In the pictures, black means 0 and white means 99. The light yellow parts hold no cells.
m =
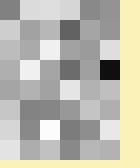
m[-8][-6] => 50
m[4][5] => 74
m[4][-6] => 64
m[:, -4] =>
[86, 71, 93, 64, 63, 52, 98, 75]
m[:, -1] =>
[57, 58, 86, 6, 74, 68, 90, 69]
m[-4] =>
[64, 69, 63, 89, 69, 74]
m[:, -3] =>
[83, 38, 63, 42, 89, 59, 48, 53]
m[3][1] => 93
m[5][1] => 51
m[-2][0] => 83
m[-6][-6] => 73
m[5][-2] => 76

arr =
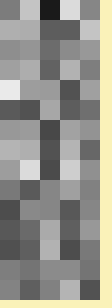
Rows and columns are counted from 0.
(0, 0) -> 48
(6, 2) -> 28
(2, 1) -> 58
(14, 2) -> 50
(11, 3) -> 37
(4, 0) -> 91
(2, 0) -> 55
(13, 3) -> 54
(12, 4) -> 47
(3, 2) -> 38
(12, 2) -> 69
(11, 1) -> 41
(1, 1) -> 67
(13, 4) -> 45
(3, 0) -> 62
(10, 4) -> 52
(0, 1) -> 76
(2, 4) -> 59
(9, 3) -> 62
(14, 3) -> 70
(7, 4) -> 40
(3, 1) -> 67
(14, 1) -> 37

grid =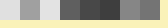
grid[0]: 87
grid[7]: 45
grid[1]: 62
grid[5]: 24

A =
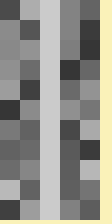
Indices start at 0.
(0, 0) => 29
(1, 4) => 23
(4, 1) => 25
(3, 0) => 56
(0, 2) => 79
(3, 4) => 40
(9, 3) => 37
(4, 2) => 79
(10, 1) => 61
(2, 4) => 21
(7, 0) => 38
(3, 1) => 42
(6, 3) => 28
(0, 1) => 67
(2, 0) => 53
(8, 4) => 71
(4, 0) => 61
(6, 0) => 47

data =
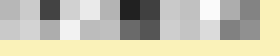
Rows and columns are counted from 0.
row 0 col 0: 71
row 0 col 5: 70
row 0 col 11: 67
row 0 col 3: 81
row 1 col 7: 33
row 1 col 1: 82
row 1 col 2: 67
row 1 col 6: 41

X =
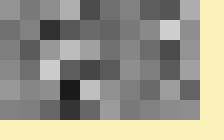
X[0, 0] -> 57
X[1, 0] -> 44
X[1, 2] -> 19
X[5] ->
[50, 49, 40, 20, 40, 60, 47, 50, 54, 55]
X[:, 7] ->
[36, 53, 42, 49, 41, 50]
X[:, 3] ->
[68, 34, 73, 36, 10, 20]
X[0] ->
[57, 47, 55, 68, 29, 43, 50, 36, 33, 67]
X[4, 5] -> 56
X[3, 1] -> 43
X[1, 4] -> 41
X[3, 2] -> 79
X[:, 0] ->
[57, 44, 49, 53, 59, 50]
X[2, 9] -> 57

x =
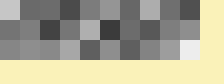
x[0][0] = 77
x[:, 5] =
[58, 23, 55]
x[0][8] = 43
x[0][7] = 67
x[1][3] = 46
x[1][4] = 68
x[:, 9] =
[31, 55, 92]
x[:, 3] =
[29, 46, 65]
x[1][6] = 42

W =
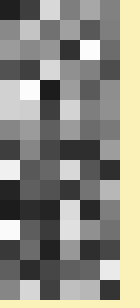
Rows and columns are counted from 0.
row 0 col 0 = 12
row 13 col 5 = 91
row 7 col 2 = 27
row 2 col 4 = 98
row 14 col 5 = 20
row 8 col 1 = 34
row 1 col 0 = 53
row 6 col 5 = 47
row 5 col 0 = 81
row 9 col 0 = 14
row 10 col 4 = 15
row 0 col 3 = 49
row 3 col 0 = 32
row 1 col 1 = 76
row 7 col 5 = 61
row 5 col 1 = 80
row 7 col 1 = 52
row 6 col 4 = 42
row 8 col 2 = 40
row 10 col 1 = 17
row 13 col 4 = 39
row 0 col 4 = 65
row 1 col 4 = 34
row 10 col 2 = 14
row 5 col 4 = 49
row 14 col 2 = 25
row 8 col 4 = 33
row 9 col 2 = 32

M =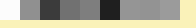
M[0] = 98
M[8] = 60
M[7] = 57

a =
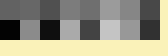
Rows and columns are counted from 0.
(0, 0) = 38
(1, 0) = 1
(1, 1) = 54
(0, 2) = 31
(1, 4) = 26
